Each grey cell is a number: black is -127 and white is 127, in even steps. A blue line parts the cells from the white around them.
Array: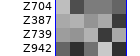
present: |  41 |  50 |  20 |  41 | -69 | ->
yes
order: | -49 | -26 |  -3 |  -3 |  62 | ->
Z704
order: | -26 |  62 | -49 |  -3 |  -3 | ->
Z704
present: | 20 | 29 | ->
no
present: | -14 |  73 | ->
yes
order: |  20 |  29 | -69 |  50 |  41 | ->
Z739
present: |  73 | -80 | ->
yes

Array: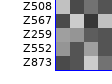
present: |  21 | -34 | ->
yes
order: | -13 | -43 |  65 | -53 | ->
Z508
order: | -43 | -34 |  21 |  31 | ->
Z259
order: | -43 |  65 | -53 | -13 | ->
Z508

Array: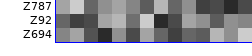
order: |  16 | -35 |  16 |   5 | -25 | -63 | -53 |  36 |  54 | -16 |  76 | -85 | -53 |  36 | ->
Z92
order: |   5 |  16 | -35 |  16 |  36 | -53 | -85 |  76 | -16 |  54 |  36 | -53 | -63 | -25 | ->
Z92
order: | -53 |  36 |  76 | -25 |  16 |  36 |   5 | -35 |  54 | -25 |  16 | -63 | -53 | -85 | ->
Z787

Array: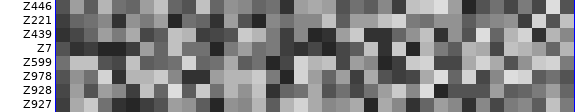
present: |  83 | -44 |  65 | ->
yes
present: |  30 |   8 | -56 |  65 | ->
no
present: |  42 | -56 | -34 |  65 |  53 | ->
yes
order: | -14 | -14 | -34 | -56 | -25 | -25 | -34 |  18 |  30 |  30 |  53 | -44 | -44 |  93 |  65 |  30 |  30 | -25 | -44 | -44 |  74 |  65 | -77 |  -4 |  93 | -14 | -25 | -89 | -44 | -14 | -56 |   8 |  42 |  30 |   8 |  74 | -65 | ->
Z928
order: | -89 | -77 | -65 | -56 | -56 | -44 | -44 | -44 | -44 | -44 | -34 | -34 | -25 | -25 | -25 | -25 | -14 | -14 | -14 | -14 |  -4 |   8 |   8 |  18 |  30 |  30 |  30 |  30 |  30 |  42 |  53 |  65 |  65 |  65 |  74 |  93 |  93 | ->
Z446
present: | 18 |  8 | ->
yes
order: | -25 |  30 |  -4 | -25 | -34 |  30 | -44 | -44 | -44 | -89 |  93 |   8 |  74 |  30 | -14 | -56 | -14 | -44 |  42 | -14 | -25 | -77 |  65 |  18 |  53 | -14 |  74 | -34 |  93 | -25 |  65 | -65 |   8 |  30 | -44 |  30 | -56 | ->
Z928

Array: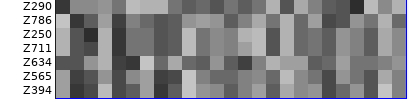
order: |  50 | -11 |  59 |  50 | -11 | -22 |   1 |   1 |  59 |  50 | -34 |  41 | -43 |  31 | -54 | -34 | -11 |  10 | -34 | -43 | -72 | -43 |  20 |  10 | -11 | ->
Z711
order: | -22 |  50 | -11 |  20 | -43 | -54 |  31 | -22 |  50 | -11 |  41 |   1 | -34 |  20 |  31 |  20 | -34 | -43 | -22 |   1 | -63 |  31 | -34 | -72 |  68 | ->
Z786
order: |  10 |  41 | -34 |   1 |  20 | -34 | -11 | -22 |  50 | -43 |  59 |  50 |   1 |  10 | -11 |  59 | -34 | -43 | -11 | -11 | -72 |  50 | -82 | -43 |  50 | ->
Z250
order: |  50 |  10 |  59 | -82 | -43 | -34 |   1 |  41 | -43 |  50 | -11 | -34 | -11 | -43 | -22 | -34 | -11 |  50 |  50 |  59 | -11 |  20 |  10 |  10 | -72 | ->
Z290

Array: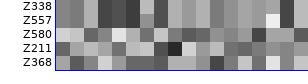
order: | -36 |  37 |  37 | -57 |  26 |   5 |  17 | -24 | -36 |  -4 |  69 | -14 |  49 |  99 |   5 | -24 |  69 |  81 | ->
Z580
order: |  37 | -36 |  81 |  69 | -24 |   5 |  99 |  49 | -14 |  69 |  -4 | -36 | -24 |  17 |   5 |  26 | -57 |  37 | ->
Z580

